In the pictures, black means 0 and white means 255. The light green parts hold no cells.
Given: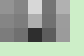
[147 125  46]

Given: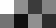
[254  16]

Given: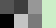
[ 84 196]

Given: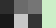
[ 46 199]

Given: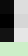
[  9 214]

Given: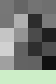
[119 176  75  79]

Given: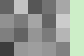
[ 99 123 149 150]
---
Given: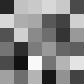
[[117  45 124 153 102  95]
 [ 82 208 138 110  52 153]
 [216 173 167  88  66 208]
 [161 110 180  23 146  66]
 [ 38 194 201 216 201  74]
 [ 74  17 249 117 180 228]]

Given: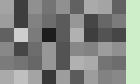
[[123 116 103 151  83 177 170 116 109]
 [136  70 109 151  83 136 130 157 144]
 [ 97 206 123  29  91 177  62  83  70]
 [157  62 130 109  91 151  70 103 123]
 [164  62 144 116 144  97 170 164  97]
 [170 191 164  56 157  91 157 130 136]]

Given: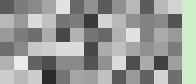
[[177 234  98  78 137 137  84 145 219  78 171  65 159]
 [153 124 110 171  72 177 117 104 177 226 130 171 153]
 [ 91 124 137 165 226 104 145  91 145 184  91 184 211]
 [110 137 199 205 219 219  72 171 192 165 145 159 124]
 [205 184 205  43 117 165 159 192  91 153  98 211 110]
 [184 153 219 192 117 124  58 211 184 145 130 137  84]]

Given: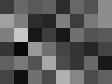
[[126 199  24  61  24 112  83  89]
 [160 126  45  38 126  61 120 141]
 [ 97 120  83 168  75  53 104  24]
 [ 61 104  89  97  45 104  83 141]
 [ 68  17 112  75 176 134  75  97]
 [ 53  10 153 112  68  53  38  68]]

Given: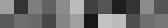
[[ 91 111 105  72 132 160  23 195 188  79 111 119]
 [160  51 126  98 140 188  64  85  31  51 140  85]]

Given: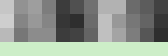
[[185 119 140 140  60  66 100 192 164 125  86  46]
 [206 133 152 133  54  46 107 192 152 119 100  54]
 [198 146 158 125  60  80 113 178 178 107  92  66]]

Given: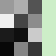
[[  8 133  54]
 [154 174  83]
 [239  69 140]
 [ 27  15 203]]

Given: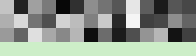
[[175 217 115  79 210 188 128 202  41 245  64  71 142 100]
 [196  34 160 122   7  48 142 115  86 230  93  27  86  71]
 [154 100 223 168 136 182  13 108  27  79 148 182  19  64]]
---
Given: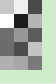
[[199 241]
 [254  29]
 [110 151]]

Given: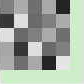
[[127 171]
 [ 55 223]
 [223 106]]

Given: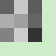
[[ 98 200]
 [173 160]
 [131 205]]

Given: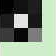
[[  2  17]
 [ 27 226]
 [ 58   7]]

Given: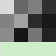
[[218 103]
 [130 161]
 [140  21]]

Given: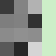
[[ 58 131]
 [126 129]
 [139 144]]

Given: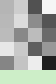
[[181 205]
 [184 220]
 [187 136]]

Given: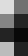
[[221 113]
 [133  36]
 [ 35   8]]

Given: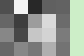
[[ 79 243]
 [102  61]
 [135  71]]
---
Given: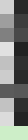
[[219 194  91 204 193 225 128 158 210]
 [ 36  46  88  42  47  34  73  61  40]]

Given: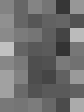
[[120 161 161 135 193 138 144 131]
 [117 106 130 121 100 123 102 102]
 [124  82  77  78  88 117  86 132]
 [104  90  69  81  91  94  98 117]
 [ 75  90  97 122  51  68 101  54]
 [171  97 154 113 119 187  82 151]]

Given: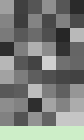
[[129 141  88 162 183  45 122 132 160]
 [ 83 130  93 125  87 127  89  61  64]
 [146  46 189  94  67 176 107 132  85]
 [ 99 164 126  80 208 139  79  72 144]
 [199 131  96  69 112  50  38 129  86]
 [197 172 150  66 102 101 185  74  42]]

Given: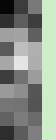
[[ 45  98 118 154  61 167  89 160  47   6]
 [ 92 124 115 142 114 229 190 163  93  60]
 [127 107  84  86 156 174 176  95  61 121]]

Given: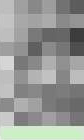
[[201 139 194 190 213 158 190 196 190]
 [124 175 129 146 120 146 163 168 159]
 [138 161 136 179 136  95 121 163 136]
 [159 122 121 193 175 138 101 171 157]
 [140 113 124 134 144 119 102 138 114]
 [117 105 117 188 166  78  60 148  92]]

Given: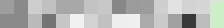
[[138 157]
 [138 138]
 [186 206]
 [116 192]
 [198 168]
 [241 168]
 [210 195]
 [193 200]
 [238 135]
 [239 155]
 [170 156]
 [202 207]
 [161 226]
 [ 56 210]
 [188 214]]

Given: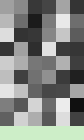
[[ 96 126 228 190 204  52 221 184 160]
 [209  87 193  64 174 161  51 109 138]
 [173 212  99 113 119  46  55  27  56]
 [ 88 107  71 144 112 225 134 123  69]
 [221 236  73  59 177  58 198 233 164]
 [ 65  16 166  32  62  54  92 110  52]]

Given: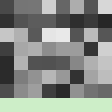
[[ 77  43  42  63 198  49  73]
 [139 125 179 167 177  83 117]
 [158 146  82 175  89  92 118]
 [ 62 182  81 141 229  92 207]
 [ 41 152  86 156 233  67 102]
 [145  50 135 156  84  46 173]
 [114 164 176  52 187  58  84]
 [104 189 196 208  86  39 215]]
